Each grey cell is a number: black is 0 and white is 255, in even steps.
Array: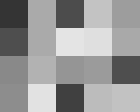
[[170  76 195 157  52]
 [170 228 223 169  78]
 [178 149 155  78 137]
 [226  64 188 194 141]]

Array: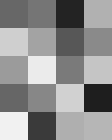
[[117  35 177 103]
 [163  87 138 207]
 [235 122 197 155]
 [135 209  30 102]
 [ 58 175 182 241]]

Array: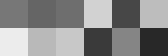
[[101 110 210  71 189 119]
 [185 200  58 133  40 236]]

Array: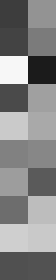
[[147  61]
 [123  67]
 [ 27 247]
 [160  74]
 [169 202]
 [135 129]
 [ 90 157]
 [189 109]
 [201 207]
 [ 82  80]]

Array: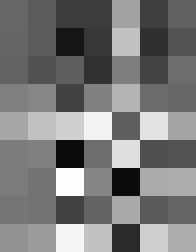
[[ 91  60  61 161  63  96 103]
 [ 92  22  56 193  48  83 102]
 [ 80  95  50 126  67 109  98]
 [134  65 128 180 108 104 128]
 [193 207 243  94 227 163 167]
 [127  11 109 223  79  82 123]
 [115 253 133  12 170 173 123]
 [115  66  99 169  90 101 117]
 [156 245 194  42 207 174 147]]

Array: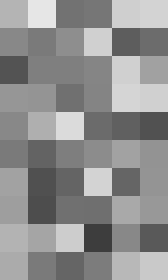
[[230 114 118 207 211 180]
 [122 142 208  93 108 136]
 [127 127 133 208 161  83]
 [148 112 132 213 208 150]
 [175 219 107  96  81 136]
 [ 99 126 140 162 147 122]
 [ 80 100 211 101 148 162]
 [ 77 112 111 169 152 158]
 [165 205  61 136  89 179]
 [122 101 124 184 201 171]]

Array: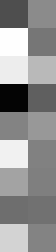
[[139  78]
 [118 254]
 [185 237]
 [ 95   4]
 [152 131]
 [129 241]
 [127 163]
 [113 110]
 [131 211]]

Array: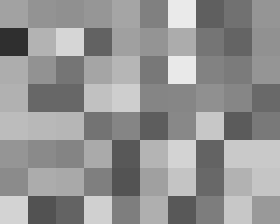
[[147 144 150 165 128 234  95 113 149 162]
 [179 214  98 160 148 172 117 100 145  47]
 [146 117 165 182 120 233 130 123 149 173]
 [103 103 193 206 133 134 144 134 105 177]
 [184 182 115 133  93 136 199  91 121 188]
 [138 132 170  88 180 211  99 201 201 149]
 [172 169 127  83 160 196 104 178 197 139]
 [ 82  99 208 126 175  88 125 199 153 211]]

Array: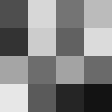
[[215 116 187  78]
 [204  97 219  51]
 [109 163 106 165]
 [ 90  37  19 231]]
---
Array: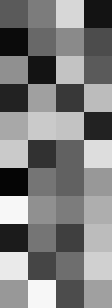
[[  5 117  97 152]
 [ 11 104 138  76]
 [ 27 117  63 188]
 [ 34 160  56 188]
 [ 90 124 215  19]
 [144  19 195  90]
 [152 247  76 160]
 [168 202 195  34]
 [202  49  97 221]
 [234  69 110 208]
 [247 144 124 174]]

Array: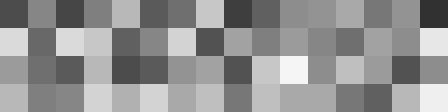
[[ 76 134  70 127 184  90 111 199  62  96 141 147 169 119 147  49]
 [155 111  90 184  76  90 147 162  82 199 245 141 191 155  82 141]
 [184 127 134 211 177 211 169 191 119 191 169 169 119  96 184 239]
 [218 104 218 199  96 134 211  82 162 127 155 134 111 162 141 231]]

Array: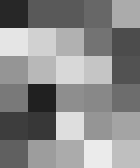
[[ 39  89  89 103 171]
 [ 61  55 222 149 164]
 [ 96 157 171 235 191]
 [121  32 142 136 109]
 [149 184 216 197  82]
 [229 209 177 115  76]]

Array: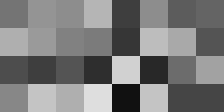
[[ 77  62  84  46 209  40 108 162]
 [116 148 141 181  62 141  92 100]
 [135 196 175 222  17 196  69  69]
 [175 154 129 123  54 189 169  84]]

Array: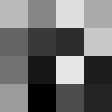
[[100  57  44 200]
 [114  22 230  29]
 [155   1  76  36]
 [186 134 222 170]]

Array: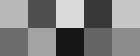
[[108 163  23 101 140]
 [184  79 218  56 198]]

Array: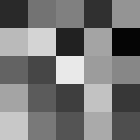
[[ 41 115 128  48 148]
 [ 99  70 233 156 135]
 [164  91  62 194  55]
 [186 212  33 164   5]
 [200 121  84 170  78]]

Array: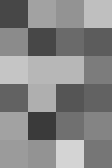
[[ 71 162 147 191]
 [ 98 175  85  98]
 [139  71 106  92]
 [155 147 212 118]
 [162  58 112 132]
 [197 183 183 124]]
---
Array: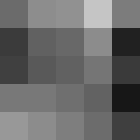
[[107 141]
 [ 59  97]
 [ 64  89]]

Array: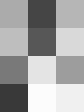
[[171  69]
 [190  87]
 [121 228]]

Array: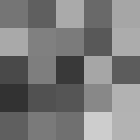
[[117  95]
 [169 128]
 [ 73 126]]

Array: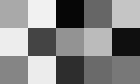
[[169 241]
 [237  68]
 [133 236]]

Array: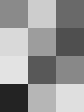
[[138 205]
 [217 157]
 [227  88]]

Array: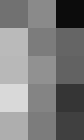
[[113 138]
 [186 124]
 [184 145]]

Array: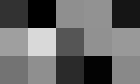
[[ 50   0]
 [159 217]
 [115 143]]

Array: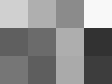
[[208 175]
 [ 95 107]
 [118  94]]

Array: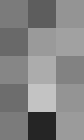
[[123  93]
 [105 154]
 [134 172]]
